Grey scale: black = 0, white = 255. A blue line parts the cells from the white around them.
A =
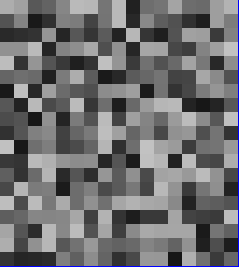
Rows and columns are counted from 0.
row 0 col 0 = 173
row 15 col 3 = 133
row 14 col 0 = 190
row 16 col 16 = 97
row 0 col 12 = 164
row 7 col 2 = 185
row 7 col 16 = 88
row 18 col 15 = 58
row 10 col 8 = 48
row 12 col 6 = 45
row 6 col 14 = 123
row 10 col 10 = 194
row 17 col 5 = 114
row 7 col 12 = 185
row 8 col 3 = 145
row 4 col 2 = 149
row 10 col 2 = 111
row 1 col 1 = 131
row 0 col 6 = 183
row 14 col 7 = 112
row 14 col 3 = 120
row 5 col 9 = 91
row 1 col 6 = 67
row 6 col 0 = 25
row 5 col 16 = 81
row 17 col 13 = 146
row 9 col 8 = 160
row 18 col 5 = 96
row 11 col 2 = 186
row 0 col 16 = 179
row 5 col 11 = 116
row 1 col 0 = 83
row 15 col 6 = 64
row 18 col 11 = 151
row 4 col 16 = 141
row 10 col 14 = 112
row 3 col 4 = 131
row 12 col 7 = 150

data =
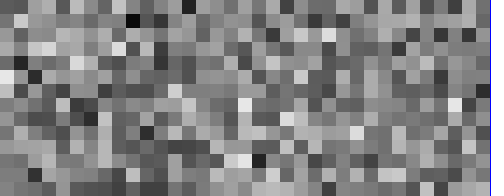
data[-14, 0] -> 91
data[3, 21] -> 137
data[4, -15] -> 145
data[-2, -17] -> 122
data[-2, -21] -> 121
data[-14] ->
[91, 87, 159, 175, 88, 187, 138, 100, 194, 132, 96, 131, 157, 34, 158, 142, 112, 160, 118, 170, 66, 141, 108, 107, 169, 157, 83, 169, 91, 161, 78, 123, 63, 170, 112]
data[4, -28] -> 94
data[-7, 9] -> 138
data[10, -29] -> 133
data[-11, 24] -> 144
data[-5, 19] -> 150
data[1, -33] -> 152
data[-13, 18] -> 84
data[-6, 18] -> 90
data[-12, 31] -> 55
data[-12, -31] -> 182
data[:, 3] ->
[175, 144, 138, 214, 107, 171, 95, 90, 78, 98, 168, 182, 165, 93]
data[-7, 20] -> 115
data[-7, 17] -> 231
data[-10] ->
[107, 37, 127, 107, 122, 217, 177, 94, 79, 124, 130, 53, 102, 81, 121, 113, 175, 73, 145, 196, 145, 141, 162, 85, 97, 106, 145, 120, 159, 145, 187, 113, 151, 136, 104]
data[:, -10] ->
[157, 127, 112, 97, 106, 103, 117, 95, 128, 220, 146, 97, 178, 127]
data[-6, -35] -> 149
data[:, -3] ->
[63, 160, 129, 125, 151, 142, 133, 230, 171, 94, 84, 105, 75, 155]
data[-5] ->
[117, 175, 127, 98, 78, 148, 113, 175, 93, 127, 46, 126, 184, 118, 171, 154, 101, 185, 192, 150, 120, 178, 174, 156, 160, 220, 117, 112, 185, 111, 124, 166, 94, 149, 80]
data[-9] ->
[231, 149, 44, 171, 149, 161, 138, 160, 103, 143, 102, 97, 108, 81, 144, 148, 141, 172, 84, 136, 110, 201, 92, 90, 174, 103, 172, 137, 85, 161, 124, 58, 142, 128, 129]
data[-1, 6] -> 82
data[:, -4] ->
[123, 154, 55, 144, 113, 58, 75, 116, 100, 166, 100, 142, 97, 69]
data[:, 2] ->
[159, 152, 141, 197, 127, 44, 152, 113, 76, 127, 163, 156, 50, 111]
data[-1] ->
[131, 117, 111, 93, 149, 89, 82, 79, 65, 97, 65, 65, 116, 92, 123, 145, 160, 138, 180, 186, 179, 157, 132, 64, 133, 127, 121, 108, 119, 84, 193, 69, 155, 168, 179]
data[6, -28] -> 63
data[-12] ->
[152, 97, 141, 138, 182, 171, 146, 174, 106, 173, 148, 117, 163, 150, 98, 152, 130, 178, 119, 58, 159, 200, 153, 221, 143, 112, 130, 175, 136, 69, 132, 55, 129, 55, 148]
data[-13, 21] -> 113
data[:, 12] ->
[157, 132, 163, 127, 102, 108, 207, 157, 122, 184, 68, 160, 160, 116]
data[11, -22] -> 84

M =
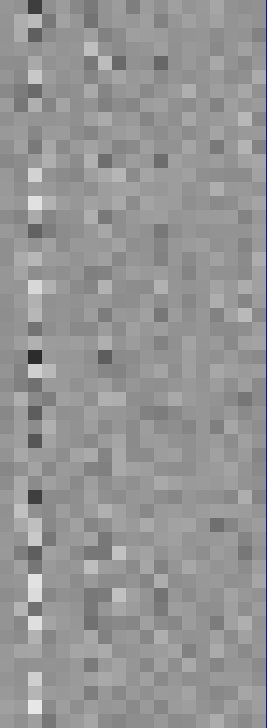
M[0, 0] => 150
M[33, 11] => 144
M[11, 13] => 152
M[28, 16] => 136
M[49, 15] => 136
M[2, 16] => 148
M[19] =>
[150, 164, 141, 147, 143, 149, 127, 130, 148, 158, 153, 156, 148, 132, 151, 145, 145, 138, 161]
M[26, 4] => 153
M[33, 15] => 155
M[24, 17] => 160
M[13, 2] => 156
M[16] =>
[153, 145, 98, 125, 140, 143, 152, 167, 142, 150, 145, 120, 142, 150, 145, 147, 147, 147, 156]
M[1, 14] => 152
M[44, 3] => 164
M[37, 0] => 147
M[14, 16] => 142
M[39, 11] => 146
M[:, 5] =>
[136, 150, 147, 150, 147, 150, 144, 143, 144, 141, 154, 140, 135, 150, 151, 146, 143, 152, 147, 149, 139, 145, 143, 137, 158, 151, 152, 145, 157, 145, 146, 145, 163, 152, 138, 143, 144, 161, 153, 139, 151, 140, 143, 148, 151, 152, 165, 153, 154, 155, 143, 155]
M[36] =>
[145, 193, 144, 138, 157, 144, 156, 176, 161, 149, 136, 154, 156, 150, 156, 160, 158, 156, 149]
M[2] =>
[147, 172, 95, 139, 147, 147, 159, 129, 140, 159, 157, 155, 146, 148, 149, 140, 148, 147, 130]
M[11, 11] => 109
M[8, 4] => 149
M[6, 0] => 137
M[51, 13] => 141
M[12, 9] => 139
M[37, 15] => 111
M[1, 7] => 147
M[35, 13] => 150
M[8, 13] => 166
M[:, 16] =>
[146, 148, 148, 149, 147, 140, 152, 159, 156, 147, 152, 146, 140, 152, 142, 157, 147, 149, 149, 145, 153, 153, 162, 139, 137, 154, 159, 143, 136, 153, 166, 140, 146, 163, 159, 135, 158, 133, 157, 151, 152, 144, 163, 160, 161, 140, 151, 149, 153, 140, 160, 148]
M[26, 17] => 154
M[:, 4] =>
[156, 162, 147, 148, 151, 146, 141, 164, 149, 155, 138, 153, 139, 145, 157, 145, 140, 140, 154, 143, 154, 147, 148, 149, 155, 151, 153, 154, 160, 144, 150, 150, 142, 154, 152, 139, 157, 147, 151, 156, 148, 153, 145, 153, 155, 150, 153, 146, 149, 152, 158, 149]
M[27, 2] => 112
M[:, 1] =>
[146, 174, 172, 152, 141, 137, 124, 119, 152, 155, 160, 140, 138, 142, 151, 132, 145, 156, 171, 164, 149, 155, 149, 148, 158, 138, 130, 128, 175, 157, 158, 159, 168, 145, 170, 170, 193, 169, 147, 126, 161, 150, 146, 180, 135, 140, 164, 144, 145, 147, 156, 144]
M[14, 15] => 138
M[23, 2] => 115
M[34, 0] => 141

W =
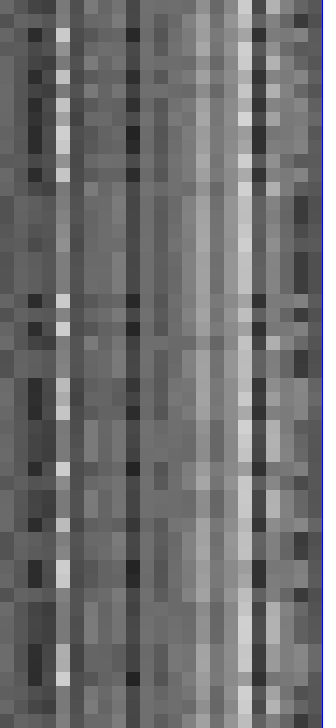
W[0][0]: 104
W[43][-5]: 68
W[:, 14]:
[143, 160, 157, 167, 142, 160, 140, 160, 166, 155, 158, 168, 159, 146, 160, 163, 165, 167, 160, 161, 161, 158, 163, 157, 139, 161, 162, 161, 163, 159, 146, 141, 140, 155, 166, 141, 140, 162, 161, 165, 155, 158, 162, 139, 145, 144, 163, 164, 156, 153, 143, 161]
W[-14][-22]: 100
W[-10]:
[82, 99, 95, 87, 129, 83, 102, 107, 122, 71, 112, 92, 106, 130, 162, 114, 148, 189, 97, 126, 102, 58, 79]
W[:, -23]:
[104, 82, 102, 91, 104, 104, 106, 105, 104, 99, 102, 91, 105, 101, 82, 82, 87, 91, 83, 84, 84, 101, 82, 101, 107, 81, 82, 107, 109, 104, 99, 104, 106, 101, 87, 105, 106, 106, 83, 83, 100, 103, 82, 107, 102, 101, 108, 109, 100, 95, 104, 82]
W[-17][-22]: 87
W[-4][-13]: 108
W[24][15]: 102
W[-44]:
[104, 85, 51, 71, 161, 66, 105, 106, 96, 76, 113, 90, 121, 114, 166, 118, 141, 212, 73, 162, 121, 123, 104]
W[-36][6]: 102
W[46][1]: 82
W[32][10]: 110
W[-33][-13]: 110
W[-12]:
[100, 88, 44, 78, 205, 77, 86, 99, 104, 36, 109, 84, 109, 124, 155, 121, 138, 157, 49, 119, 119, 127, 88]
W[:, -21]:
[68, 95, 44, 73, 68, 45, 67, 44, 51, 44, 44, 72, 44, 72, 94, 92, 83, 75, 93, 94, 94, 44, 91, 45, 67, 95, 94, 45, 47, 44, 72, 68, 68, 44, 83, 68, 69, 44, 94, 91, 44, 44, 95, 68, 70, 69, 47, 46, 45, 79, 70, 95]
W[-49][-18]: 73
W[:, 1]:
[86, 100, 87, 92, 87, 86, 85, 84, 85, 89, 87, 92, 86, 89, 100, 99, 96, 93, 99, 100, 99, 88, 98, 87, 86, 99, 100, 84, 83, 86, 88, 87, 86, 88, 95, 87, 86, 83, 100, 98, 88, 86, 99, 86, 87, 87, 82, 82, 89, 93, 87, 100]
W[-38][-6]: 190
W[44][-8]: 103
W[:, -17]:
[122, 104, 87, 104, 123, 91, 121, 90, 105, 86, 89, 104, 90, 123, 106, 101, 102, 104, 106, 107, 108, 88, 102, 86, 122, 103, 102, 95, 101, 90, 122, 122, 122, 86, 104, 123, 122, 96, 105, 102, 86, 88, 102, 121, 123, 123, 101, 101, 86, 118, 123, 105]
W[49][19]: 163
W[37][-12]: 89
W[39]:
[83, 98, 91, 88, 133, 82, 102, 108, 119, 70, 111, 90, 107, 130, 165, 114, 148, 192, 96, 128, 101, 63, 83]
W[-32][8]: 123
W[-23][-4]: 128
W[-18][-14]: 72
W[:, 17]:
[204, 189, 164, 207, 203, 173, 197, 174, 212, 156, 165, 206, 170, 208, 190, 189, 198, 206, 192, 191, 192, 163, 190, 160, 194, 187, 188, 184, 201, 169, 209, 201, 195, 156, 199, 201, 199, 183, 191, 192, 157, 165, 189, 196, 208, 207, 198, 200, 155, 208, 204, 189]
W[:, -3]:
[129, 102, 121, 107, 127, 123, 130, 124, 121, 120, 123, 108, 122, 123, 103, 101, 105, 107, 102, 102, 103, 121, 101, 120, 131, 101, 101, 125, 127, 123, 123, 129, 131, 119, 104, 128, 129, 126, 102, 101, 119, 121, 102, 130, 125, 126, 126, 127, 120, 115, 128, 101]
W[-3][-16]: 105
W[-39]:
[101, 89, 72, 66, 121, 78, 123, 104, 116, 73, 114, 105, 112, 109, 146, 104, 138, 208, 78, 175, 123, 93, 87]
